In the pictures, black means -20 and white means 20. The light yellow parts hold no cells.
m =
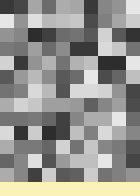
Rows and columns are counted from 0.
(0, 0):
-11
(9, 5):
10
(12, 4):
-6
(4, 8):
-13
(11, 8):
0
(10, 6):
11
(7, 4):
5
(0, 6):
-11
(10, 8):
-1
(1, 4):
10
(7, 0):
7
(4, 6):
10
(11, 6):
10
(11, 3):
-7
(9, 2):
12
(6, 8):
3
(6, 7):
13
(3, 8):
11
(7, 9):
-8
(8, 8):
16
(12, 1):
1
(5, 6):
16
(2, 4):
-3
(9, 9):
1
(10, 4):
13
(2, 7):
13
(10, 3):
-4
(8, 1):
-2
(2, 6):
-6
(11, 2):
15
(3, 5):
-11
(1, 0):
16
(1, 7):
0
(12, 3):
12
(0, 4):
7
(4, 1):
-11

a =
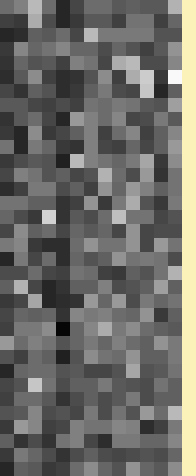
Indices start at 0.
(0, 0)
-3
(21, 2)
6
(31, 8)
-1
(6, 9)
-9
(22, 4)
-12
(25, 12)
-1
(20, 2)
-9
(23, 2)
-1
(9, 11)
-5
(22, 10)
3
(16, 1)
2
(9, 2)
2
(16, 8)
-9
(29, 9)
-7
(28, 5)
-8
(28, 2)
-3
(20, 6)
-5
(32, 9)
-8
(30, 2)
1
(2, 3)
-6
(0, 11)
-6
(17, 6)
3
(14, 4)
-12
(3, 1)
1
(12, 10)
4
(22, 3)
-4
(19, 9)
-5
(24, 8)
0
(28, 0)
-10
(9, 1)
-14
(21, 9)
-8
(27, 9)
-7
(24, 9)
-3
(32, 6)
-5
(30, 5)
0

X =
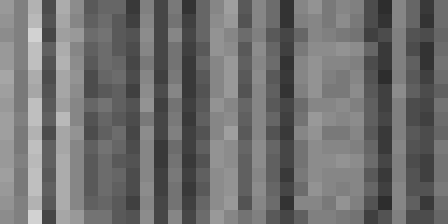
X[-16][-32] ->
4
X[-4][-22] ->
1
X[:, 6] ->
[-6, -5, -3, -5, -6, -8, -8, -4, -7, -8, -5, -6, -6, -6, -5, -2]
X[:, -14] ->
[1, 1, 0, 2, 1, 2, 1, 1, 1, 1, 2, 2, 1, 2, 1, 0]
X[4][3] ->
-7
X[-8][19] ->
-4
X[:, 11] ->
[-9, -9, -9, -9, -9, -10, -8, -10, -9, -9, -11, -11, -10, -10, -9, -9]
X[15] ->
[2, 0, 13, -9, 6, 4, -2, -2, -6, -7, 2, -9, 1, -9, -3, 4, 1, -2, 0, -6, -9, -5, 0, 0, -1, -2, -10, -7, 0, -8, -8, -4]
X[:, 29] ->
[-4, -4, -7, -8, -5, -6, -5, -8, -8, -6, -7, -8, -7, -7, -5, -8]
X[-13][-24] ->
-6
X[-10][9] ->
-10
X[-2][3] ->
-6
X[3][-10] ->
2
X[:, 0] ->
[4, 3, 2, 4, 4, 6, 5, 4, 5, 5, 4, 4, 5, 4, 3, 2]
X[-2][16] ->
4
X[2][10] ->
2
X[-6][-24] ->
-4
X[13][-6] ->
-4
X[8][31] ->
-3
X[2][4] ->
5
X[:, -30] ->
[8, 9, 13, 10, 10, 7, 6, 10, 10, 8, 10, 9, 10, 10, 8, 13]
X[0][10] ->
0
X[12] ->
[5, -1, 10, -6, 7, 1, -6, -3, -4, -8, 1, -10, -1, -10, -5, 2, 3, -5, 1, -5, -11, -1, 2, 1, 1, 1, -6, -11, 0, -7, -10, -2]
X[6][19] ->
-5
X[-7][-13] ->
-7
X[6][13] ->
-11
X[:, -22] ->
[0, 1, 2, 1, -1, 1, 2, 3, -1, 2, 1, 1, 1, 2, 1, 2]
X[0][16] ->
5
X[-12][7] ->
-3
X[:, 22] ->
[3, 1, 1, 2, 3, 3, 3, 1, 4, 3, 2, 2, 2, 3, 1, 0]
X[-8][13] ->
-11
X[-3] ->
[4, -1, 10, -5, 7, 1, -6, -3, -5, -8, 2, -10, -2, -11, -6, 2, 3, -5, 2, -4, -9, -3, 3, 1, 0, 1, -4, -10, 1, -7, -7, -1]

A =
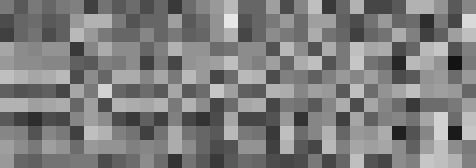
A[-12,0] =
-1
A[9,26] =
3
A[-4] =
[-6, -10, -13, -8, -9, 1, 5, 2, -8, -11, -5, -10, 0, -9, -12, -8, 6, -9, -9, -7, 4, -12, 1, 2, -10, 6, -5, 0, 1, -2, 6, 13, -3, 10]
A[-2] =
[5, 2, -1, 5, 3, -3, 4, 3, 3, 0, 1, 0, 7, 2, -4, -8, -7, 3, 3, -10, 8, -6, -9, 9, 0, 6, 5, 6, 2, -5, 5, 10, 2, -1]
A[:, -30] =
[-1, -5, -5, 3, 1, 9, -9, 7, -9, -1, 3, -2]
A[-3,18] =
-2
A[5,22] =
-5
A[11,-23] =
-3
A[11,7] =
-8
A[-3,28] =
-15
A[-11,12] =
5
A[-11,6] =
8
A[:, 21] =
[1, -3, -3, 2, 7, -1, 1, -2, -12, -3, -6, -8]
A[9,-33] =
0
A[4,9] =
2
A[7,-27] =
-8
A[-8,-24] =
-10
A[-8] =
[4, 2, 2, 1, 1, -5, -6, 0, -1, 2, -10, -1, -9, 3, 4, 5, 10, 2, 0, 5, -4, 7, 10, -7, -1, 11, -2, -4, -14, 9, 7, 3, -17, -1]
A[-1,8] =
-5
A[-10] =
[-10, -4, -2, -8, -5, 9, 4, -1, -4, -4, 1, -4, -1, -5, -4, 3, 8, -9, -4, 2, -1, -3, 7, -2, -4, -10, -4, -2, 7, 0, -10, -5, 5, 10]
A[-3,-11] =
8
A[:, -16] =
[-4, -4, -4, 2, 0, 8, -6, 7, -9, -2, 3, -4]
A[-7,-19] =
-9
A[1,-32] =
-3
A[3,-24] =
-4
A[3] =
[6, 2, 1, 3, 3, -11, 1, 7, 2, 2, -4, 0, 8, 3, 3, -3, -2, 2, 2, -7, 9, 2, -7, 7, -1, 10, 6, 7, -8, -4, 9, 11, -7, 0]
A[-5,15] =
-9
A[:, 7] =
[-2, 8, -1, 7, 0, -4, 13, -8, 2, 8, 3, -8]
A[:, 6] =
[-10, 8, 4, 1, -6, 2, -1, 5, 5, 10, 4, -1]

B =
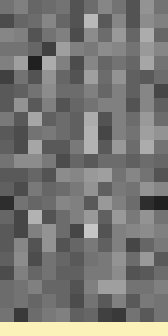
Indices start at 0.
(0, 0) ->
-2
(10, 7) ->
-6
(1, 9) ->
-7
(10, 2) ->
6
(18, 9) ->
-3
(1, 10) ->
2
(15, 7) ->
-5
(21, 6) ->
-2
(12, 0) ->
-6
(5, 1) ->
-2
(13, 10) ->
3
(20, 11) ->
0
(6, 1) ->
-5
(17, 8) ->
0
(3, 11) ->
1
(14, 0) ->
-13
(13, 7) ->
-5
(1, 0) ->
-8
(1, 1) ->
-4
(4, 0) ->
0
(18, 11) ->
-6
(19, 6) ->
-1
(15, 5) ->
0
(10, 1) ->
-8
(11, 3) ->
-1
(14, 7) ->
4
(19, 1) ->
0
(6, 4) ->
-3
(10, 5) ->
-1
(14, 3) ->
-3
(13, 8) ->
-1
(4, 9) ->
-4
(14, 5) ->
0
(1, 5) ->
-7
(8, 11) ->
-3
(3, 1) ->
-2
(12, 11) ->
-7
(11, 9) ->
-5

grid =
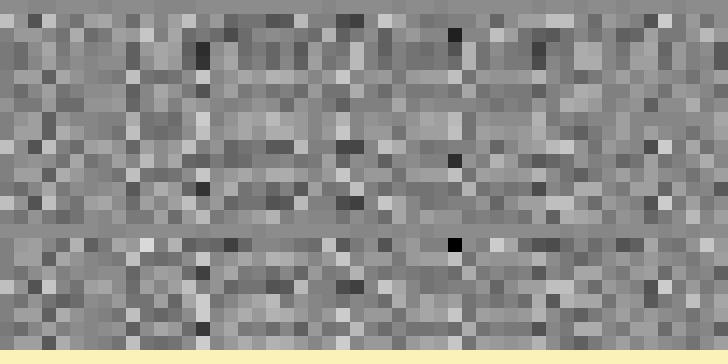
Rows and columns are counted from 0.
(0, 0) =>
2
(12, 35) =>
4
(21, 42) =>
6
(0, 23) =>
1
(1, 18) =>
-2
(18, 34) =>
4
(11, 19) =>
0
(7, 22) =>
1
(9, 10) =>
-2
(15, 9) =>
-1
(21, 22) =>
1
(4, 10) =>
2
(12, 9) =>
10
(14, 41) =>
2
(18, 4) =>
6
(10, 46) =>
-8
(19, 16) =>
6
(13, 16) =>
7
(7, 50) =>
0
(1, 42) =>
-3
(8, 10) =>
-2
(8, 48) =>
1
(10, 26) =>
1
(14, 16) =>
-4
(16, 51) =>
2
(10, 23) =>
0
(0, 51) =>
2
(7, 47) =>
2
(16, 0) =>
2
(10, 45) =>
1
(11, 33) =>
3
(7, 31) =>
1
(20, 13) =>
10
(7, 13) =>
5
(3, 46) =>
6
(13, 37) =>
-1
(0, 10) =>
2
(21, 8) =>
4
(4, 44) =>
-1
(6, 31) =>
0

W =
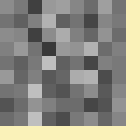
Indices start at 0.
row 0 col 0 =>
2
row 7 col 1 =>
-3
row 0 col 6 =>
-3
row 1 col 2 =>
0
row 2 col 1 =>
1
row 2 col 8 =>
-3
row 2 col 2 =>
-10
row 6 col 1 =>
-1
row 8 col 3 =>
-5
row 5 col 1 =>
-4
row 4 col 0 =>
-2
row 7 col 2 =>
3
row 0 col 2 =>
-10
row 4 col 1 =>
-5
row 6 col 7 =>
-6
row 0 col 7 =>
5
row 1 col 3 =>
8
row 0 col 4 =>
5
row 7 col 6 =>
-9
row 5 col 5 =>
7
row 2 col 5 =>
0
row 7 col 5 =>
-3
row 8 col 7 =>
-4
